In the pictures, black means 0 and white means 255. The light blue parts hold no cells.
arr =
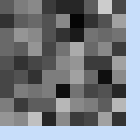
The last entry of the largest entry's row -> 70
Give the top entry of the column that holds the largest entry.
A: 204
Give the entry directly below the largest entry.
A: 82
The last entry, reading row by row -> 50
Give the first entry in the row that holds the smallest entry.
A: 50
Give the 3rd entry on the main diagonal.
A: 137
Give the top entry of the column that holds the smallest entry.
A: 38
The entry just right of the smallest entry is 50
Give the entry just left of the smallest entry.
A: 137
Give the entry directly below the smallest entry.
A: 26
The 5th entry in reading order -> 38
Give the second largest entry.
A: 192
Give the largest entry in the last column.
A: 183
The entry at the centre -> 137
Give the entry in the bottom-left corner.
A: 149
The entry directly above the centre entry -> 115
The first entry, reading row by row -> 93
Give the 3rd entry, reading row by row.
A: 137
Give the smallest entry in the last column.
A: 38
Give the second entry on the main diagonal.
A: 93
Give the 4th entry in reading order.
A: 59
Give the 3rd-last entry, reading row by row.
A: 70
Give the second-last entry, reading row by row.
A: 161
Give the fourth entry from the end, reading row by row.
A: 59

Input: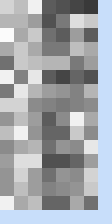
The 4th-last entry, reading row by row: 101
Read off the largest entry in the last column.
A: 231
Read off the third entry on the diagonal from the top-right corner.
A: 92
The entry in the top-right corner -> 57
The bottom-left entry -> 241
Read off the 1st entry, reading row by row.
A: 211
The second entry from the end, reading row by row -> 169
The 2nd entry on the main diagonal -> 181
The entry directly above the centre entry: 157
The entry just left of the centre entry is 139
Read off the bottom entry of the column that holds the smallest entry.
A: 112
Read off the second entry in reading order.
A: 190
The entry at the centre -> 130
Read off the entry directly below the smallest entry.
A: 201
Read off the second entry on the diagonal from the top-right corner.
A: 222
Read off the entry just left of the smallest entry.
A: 69
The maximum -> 251
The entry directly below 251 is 169
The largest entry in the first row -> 241

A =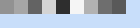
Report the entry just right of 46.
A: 245
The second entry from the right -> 110
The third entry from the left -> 99

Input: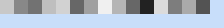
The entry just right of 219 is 125
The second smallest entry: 83
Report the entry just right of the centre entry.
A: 181
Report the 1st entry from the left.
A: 200

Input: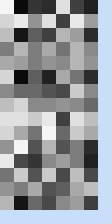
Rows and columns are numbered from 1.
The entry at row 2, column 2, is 233
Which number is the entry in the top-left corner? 245
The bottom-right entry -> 64
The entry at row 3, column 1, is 190
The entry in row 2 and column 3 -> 147
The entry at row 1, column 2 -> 10
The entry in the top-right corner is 33
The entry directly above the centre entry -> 83
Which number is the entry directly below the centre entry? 233
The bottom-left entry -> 181
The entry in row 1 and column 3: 53
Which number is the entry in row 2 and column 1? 213
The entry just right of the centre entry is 147
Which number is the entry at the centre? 137

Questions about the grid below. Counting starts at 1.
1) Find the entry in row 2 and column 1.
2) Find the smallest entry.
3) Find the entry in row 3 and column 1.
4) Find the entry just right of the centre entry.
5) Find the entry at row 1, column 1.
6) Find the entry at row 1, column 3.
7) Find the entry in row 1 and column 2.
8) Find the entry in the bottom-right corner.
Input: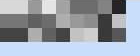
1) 119
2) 37
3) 67
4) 153
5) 216
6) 153
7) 216
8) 87

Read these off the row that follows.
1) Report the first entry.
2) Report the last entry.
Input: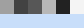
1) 160
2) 244

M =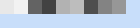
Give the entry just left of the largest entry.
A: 232
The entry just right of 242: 99

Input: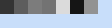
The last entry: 146
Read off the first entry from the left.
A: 52
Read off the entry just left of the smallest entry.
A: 219

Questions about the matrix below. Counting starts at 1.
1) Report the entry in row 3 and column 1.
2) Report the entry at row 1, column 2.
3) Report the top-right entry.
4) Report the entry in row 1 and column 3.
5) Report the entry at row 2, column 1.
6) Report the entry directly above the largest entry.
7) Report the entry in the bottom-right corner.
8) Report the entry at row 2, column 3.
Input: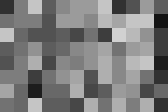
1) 197
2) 125
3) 93
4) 197
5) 114
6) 165
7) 49
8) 125

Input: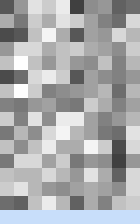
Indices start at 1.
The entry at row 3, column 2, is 87
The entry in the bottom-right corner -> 204
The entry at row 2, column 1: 172
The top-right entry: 109
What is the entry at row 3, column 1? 75
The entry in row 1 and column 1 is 87
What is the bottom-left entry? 109
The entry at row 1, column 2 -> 151
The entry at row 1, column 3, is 226
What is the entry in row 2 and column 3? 204

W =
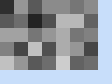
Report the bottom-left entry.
193
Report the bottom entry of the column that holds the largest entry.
205
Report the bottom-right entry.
109
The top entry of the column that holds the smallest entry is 89
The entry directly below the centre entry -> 80
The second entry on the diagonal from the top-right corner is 184
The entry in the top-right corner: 139
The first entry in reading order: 47
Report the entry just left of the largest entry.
109
